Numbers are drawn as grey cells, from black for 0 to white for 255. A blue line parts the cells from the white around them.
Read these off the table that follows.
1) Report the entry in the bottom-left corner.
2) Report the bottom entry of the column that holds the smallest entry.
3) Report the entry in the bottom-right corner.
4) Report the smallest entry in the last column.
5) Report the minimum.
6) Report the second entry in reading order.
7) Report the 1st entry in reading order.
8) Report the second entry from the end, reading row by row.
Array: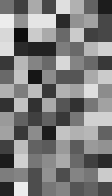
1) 34
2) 237
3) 71
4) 28
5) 14
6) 64
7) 113
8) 98

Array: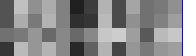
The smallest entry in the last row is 40
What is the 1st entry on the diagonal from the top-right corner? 144
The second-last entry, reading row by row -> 150
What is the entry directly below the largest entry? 69
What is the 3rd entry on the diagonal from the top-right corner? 89
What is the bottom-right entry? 158
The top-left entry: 83
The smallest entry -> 32
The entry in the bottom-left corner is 53
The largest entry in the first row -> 192
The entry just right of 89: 186
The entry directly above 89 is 113
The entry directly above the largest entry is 75
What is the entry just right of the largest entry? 158
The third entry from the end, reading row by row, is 121
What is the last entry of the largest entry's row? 199

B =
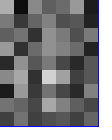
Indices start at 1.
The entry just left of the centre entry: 87
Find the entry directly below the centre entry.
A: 209
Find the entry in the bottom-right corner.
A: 101
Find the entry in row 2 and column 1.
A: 122
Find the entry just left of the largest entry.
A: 49
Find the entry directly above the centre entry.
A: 145
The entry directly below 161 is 71
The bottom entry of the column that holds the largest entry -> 79
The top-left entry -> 173
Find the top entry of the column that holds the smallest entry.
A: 13
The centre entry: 122
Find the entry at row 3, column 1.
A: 95
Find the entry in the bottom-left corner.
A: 64
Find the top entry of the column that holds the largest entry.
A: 95
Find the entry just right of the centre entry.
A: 71
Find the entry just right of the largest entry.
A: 161

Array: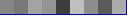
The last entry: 171
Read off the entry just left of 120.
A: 134
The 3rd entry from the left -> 163

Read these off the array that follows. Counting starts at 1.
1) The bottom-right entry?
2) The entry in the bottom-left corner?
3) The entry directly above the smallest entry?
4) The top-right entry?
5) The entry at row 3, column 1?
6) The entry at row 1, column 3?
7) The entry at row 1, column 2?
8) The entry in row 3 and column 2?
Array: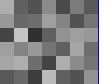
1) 146
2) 89
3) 110
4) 89
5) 68
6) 82
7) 96
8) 195

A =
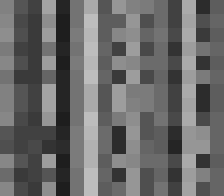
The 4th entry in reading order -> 163
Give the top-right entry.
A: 93
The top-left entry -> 129
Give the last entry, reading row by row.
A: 101
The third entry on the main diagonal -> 58
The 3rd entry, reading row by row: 65
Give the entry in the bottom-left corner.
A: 135
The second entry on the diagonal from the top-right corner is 79
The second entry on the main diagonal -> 73
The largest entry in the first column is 142

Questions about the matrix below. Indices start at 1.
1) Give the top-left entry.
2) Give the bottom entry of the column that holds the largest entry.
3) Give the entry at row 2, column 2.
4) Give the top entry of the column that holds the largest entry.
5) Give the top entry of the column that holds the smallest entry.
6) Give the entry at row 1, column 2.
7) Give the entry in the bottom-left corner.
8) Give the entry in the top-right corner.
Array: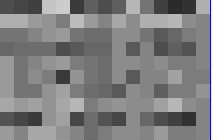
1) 77
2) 147
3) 175
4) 204
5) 43
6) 70
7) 154
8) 175

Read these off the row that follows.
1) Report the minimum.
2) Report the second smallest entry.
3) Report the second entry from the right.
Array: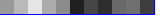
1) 32
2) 46
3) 112

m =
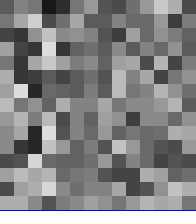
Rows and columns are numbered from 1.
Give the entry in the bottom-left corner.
174
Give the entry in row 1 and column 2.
131
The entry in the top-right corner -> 75
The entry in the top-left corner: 91
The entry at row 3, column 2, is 54
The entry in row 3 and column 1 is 68
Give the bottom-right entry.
118
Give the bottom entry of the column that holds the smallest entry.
83
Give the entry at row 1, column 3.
118
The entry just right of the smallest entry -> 46
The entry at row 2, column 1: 118
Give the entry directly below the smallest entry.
75
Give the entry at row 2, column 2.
167
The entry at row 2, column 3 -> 207

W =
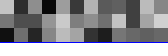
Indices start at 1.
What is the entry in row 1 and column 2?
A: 45
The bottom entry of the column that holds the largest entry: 104
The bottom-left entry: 16
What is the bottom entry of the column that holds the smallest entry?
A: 134
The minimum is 8
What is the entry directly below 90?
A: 111
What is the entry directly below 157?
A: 202
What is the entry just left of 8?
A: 142
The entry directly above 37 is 78
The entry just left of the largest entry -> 164
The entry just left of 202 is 149

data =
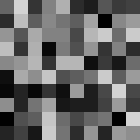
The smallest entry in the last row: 23
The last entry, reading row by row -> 142
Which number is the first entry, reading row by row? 101
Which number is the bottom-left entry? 36
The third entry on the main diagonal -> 170
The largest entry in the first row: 211
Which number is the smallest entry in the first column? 1
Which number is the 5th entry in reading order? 176
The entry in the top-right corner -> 65
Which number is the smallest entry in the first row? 29
